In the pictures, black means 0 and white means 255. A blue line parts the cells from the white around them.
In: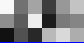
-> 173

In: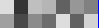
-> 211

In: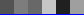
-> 159

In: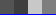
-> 126

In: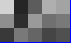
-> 80

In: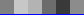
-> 140

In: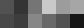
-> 22

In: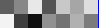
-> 124

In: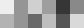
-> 217
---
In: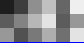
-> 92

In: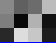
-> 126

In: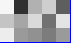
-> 196

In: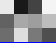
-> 98

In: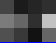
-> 123

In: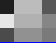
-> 230

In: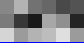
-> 123

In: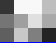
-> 117
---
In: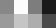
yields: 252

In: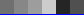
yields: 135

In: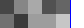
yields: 134

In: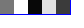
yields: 255

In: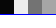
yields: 237

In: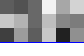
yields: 82

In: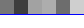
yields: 61

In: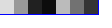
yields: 153
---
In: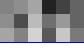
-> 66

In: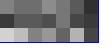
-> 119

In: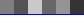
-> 148

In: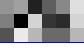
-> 136

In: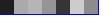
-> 53

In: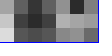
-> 145

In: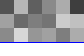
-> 172

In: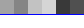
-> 57
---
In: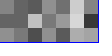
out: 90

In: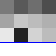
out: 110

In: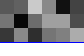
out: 202

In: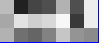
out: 69

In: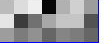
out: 239

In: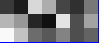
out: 216

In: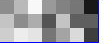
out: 248

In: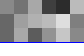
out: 168
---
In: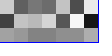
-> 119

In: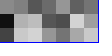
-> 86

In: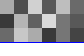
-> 209

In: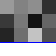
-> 142

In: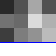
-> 167

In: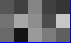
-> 133

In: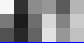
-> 140

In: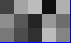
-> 188

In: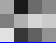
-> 107
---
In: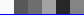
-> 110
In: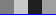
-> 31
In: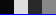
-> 41
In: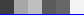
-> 191
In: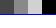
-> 209
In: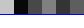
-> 72
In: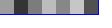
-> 124
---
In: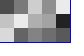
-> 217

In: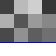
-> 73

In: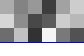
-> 109

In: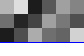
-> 28

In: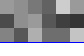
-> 131

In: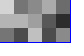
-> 117

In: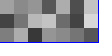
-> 126
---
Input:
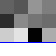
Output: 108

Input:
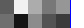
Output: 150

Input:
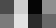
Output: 143

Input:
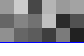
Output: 81

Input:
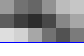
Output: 167

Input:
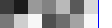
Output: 215

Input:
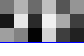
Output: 62

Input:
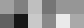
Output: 150
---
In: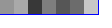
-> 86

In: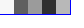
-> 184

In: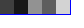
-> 211

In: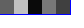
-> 64

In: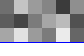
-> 59

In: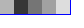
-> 221

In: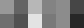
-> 140
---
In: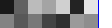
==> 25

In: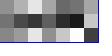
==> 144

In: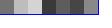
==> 114

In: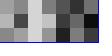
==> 160

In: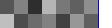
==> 86

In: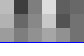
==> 188

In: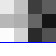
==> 233
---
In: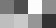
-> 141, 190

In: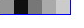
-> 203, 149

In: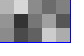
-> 128, 139

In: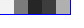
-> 176, 242

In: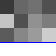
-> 80, 91

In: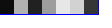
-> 54, 13
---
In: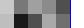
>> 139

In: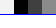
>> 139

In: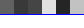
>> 225

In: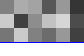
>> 87

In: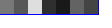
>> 47

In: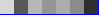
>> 150

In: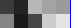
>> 163
